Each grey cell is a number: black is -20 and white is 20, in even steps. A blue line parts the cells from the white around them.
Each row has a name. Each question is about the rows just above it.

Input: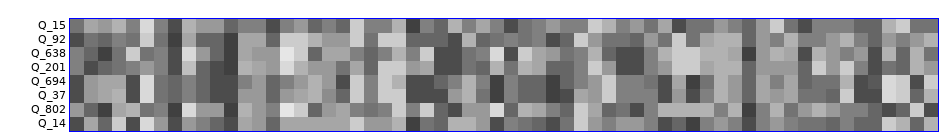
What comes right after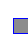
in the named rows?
[-4]
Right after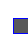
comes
[14]
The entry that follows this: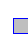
[-4]

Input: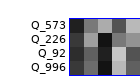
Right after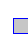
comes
[-7]
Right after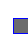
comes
[-17]
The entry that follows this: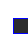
[-5]

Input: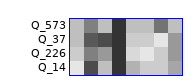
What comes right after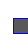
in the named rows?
[-8]
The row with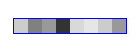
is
Q_226
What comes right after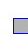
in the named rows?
[12]
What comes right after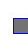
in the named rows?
[10]
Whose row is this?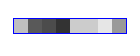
Q_37
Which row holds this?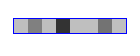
Q_573
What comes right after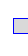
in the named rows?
[16]

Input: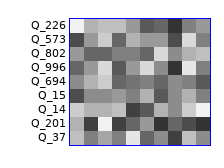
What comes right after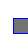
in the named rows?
[0]
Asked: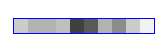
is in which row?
Q_14
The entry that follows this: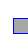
[0]

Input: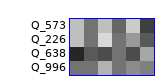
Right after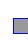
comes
[-6]
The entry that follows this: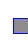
[0]
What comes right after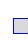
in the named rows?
[-2]
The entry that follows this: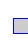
[-10]
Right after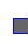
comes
[12]
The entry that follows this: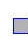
[-2]

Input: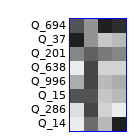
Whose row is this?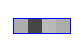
Q_996
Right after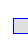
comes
[-9]
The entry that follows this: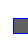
[-1]

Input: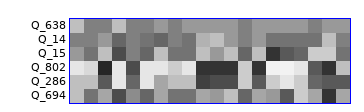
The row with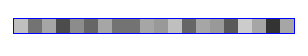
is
Q_694
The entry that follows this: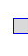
[-14]
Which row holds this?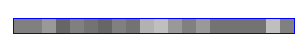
Q_14
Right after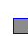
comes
[-4]
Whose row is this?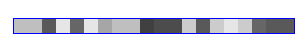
Q_286
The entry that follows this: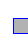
[10]
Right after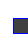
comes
[-8]

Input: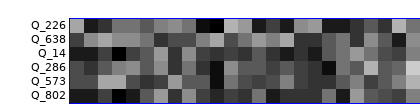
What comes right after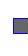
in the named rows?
[12]
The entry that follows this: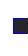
[-10]

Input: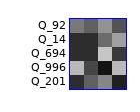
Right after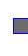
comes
[5]
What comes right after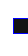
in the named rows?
[9]
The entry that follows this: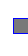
[-5]
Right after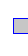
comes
[-11]

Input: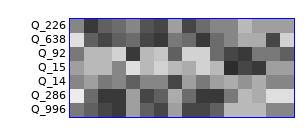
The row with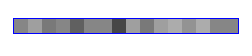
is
Q_14
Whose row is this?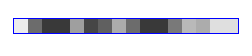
Q_286
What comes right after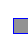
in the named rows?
[7]
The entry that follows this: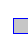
[-5]
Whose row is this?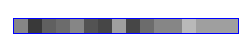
Q_226
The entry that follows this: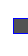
[-9]

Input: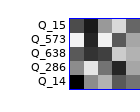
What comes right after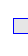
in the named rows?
[-2]
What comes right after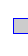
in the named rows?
[8]
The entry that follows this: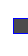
[-16]
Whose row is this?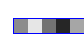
Q_286
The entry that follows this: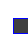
[12]
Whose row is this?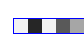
Q_573
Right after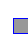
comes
[14]

